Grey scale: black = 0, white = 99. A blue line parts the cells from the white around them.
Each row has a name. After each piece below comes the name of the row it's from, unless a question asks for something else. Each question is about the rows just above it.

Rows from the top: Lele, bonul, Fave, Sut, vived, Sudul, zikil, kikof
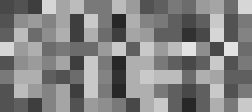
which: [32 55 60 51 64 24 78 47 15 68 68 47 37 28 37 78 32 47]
vived

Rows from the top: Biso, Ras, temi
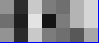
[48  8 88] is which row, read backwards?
Ras
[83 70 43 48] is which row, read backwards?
Biso
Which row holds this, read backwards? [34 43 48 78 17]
temi
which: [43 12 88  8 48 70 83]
Ras

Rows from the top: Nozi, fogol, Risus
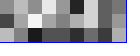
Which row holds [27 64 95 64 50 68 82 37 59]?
fogol
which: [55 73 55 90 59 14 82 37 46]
Nozi

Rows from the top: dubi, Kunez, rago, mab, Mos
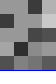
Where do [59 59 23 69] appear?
dubi
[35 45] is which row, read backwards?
Mos
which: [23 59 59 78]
Kunez

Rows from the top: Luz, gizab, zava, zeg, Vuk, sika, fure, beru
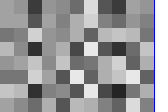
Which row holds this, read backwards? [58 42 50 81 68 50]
gizab
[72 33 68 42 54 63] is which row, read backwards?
beru
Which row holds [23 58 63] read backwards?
Luz

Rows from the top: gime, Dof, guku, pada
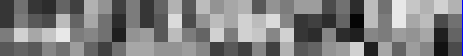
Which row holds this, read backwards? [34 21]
Dof
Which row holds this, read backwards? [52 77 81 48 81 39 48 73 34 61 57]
guku
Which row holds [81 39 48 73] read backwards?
guku
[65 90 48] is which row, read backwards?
Dof
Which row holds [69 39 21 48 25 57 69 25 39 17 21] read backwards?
gime

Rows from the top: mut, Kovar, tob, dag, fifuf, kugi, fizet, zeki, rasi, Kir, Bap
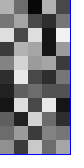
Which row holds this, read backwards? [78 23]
Bap
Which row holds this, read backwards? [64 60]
fifuf
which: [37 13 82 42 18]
rasi
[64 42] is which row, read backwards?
Bap
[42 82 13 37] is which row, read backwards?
rasi
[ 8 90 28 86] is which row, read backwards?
zeki
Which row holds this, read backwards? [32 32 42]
fizet

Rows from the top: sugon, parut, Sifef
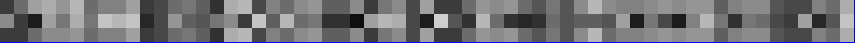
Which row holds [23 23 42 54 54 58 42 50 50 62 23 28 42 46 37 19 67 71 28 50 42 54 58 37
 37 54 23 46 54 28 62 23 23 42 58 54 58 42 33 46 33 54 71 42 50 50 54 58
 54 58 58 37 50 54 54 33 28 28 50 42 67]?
Sifef
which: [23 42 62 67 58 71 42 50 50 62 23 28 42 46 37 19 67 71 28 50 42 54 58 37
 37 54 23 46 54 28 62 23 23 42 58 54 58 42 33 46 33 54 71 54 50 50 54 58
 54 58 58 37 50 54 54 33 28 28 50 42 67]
sugon
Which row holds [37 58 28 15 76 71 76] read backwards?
parut
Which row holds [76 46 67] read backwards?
parut
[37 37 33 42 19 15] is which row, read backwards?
parut

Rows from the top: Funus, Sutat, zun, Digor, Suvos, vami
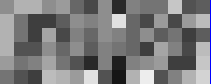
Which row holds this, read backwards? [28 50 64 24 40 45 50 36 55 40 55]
Digor
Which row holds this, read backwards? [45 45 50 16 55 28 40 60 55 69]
Funus
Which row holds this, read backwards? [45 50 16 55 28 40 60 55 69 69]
Funus
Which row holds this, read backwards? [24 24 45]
Sutat
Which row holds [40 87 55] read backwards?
Sutat

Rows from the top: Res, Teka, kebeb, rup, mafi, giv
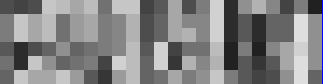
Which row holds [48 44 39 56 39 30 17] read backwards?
rup
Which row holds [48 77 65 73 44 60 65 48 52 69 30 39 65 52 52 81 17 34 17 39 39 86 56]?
Teka
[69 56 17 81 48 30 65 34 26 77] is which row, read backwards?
Res
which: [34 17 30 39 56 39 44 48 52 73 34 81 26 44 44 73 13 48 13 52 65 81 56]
rup
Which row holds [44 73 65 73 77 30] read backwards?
Res
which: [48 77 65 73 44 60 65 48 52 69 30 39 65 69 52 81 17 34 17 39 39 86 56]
kebeb

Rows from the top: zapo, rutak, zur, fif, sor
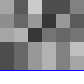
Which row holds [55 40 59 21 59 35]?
rutak
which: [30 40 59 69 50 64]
sor
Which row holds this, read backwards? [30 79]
zapo
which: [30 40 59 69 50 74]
fif

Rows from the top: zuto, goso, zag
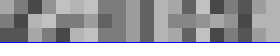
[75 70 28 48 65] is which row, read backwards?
zag
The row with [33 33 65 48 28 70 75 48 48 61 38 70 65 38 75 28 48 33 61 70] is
zag

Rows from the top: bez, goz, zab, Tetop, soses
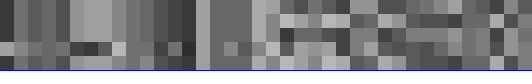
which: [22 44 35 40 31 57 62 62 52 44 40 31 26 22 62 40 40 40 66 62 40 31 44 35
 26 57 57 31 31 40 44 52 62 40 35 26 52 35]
bez
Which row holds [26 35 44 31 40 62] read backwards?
bez
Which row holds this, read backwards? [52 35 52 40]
Tetop
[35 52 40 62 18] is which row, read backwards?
Tetop
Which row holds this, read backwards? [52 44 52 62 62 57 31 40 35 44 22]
soses
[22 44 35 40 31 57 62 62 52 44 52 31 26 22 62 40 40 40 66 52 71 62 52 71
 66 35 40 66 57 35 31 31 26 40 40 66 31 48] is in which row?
soses

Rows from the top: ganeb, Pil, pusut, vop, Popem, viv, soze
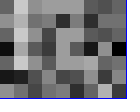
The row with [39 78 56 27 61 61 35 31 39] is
pusut
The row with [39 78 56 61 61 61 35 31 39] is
ganeb
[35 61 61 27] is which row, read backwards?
pusut
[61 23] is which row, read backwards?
vop
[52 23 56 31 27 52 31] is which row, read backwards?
viv
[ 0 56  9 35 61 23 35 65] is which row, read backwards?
vop

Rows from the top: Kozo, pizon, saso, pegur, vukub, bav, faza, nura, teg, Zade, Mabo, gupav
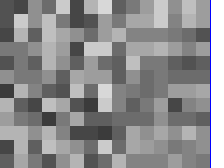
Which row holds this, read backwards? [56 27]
Kozo
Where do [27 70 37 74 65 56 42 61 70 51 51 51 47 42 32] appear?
saso
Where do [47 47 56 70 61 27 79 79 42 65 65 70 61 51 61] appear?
pegur
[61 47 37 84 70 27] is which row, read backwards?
Kozo

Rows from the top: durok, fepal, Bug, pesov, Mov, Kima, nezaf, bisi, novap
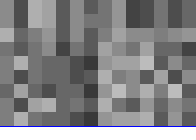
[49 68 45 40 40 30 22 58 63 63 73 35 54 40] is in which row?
Mov
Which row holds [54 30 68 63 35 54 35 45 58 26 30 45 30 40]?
durok

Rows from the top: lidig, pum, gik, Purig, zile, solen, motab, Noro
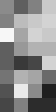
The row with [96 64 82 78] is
gik
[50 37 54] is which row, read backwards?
lidig

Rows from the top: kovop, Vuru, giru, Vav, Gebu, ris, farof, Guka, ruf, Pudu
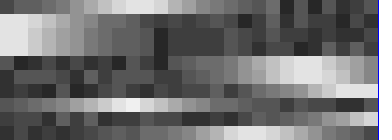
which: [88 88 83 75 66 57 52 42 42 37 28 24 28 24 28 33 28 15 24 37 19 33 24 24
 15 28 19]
Vuru
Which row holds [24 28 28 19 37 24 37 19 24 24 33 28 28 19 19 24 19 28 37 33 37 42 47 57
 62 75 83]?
ruf

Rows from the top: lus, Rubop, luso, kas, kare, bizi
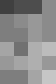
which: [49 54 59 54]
Rubop
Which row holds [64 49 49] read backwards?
bizi
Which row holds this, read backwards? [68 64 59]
kare
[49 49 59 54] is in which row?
luso

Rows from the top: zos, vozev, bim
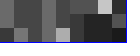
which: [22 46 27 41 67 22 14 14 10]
bim
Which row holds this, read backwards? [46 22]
bim
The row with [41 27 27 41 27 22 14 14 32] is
vozev
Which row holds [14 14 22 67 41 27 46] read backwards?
bim
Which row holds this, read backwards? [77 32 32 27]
zos
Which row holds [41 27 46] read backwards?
bim
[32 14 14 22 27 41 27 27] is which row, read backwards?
vozev

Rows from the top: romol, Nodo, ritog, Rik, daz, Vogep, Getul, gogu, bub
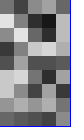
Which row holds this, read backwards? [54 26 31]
bub
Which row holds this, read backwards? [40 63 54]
romol
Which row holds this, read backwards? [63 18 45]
Vogep
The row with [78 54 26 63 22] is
Getul
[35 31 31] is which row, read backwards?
daz
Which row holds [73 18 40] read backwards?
ritog

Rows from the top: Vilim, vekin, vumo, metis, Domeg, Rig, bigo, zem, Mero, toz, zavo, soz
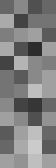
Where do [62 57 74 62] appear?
soz
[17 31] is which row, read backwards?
metis
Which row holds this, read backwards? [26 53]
zem
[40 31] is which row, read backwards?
Vilim
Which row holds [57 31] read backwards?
Mero

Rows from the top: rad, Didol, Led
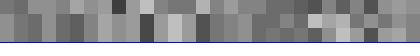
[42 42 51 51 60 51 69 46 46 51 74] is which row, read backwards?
rad
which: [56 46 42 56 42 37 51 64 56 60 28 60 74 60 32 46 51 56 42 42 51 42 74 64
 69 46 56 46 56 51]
Didol
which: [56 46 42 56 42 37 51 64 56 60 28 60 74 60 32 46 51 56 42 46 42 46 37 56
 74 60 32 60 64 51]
Led
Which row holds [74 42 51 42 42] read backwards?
Didol
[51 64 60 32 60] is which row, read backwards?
Led

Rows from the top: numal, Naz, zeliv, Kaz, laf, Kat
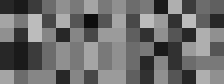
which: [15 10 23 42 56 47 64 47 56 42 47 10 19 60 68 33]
Kaz
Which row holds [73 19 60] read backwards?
Naz
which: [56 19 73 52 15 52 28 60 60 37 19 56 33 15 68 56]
zeliv

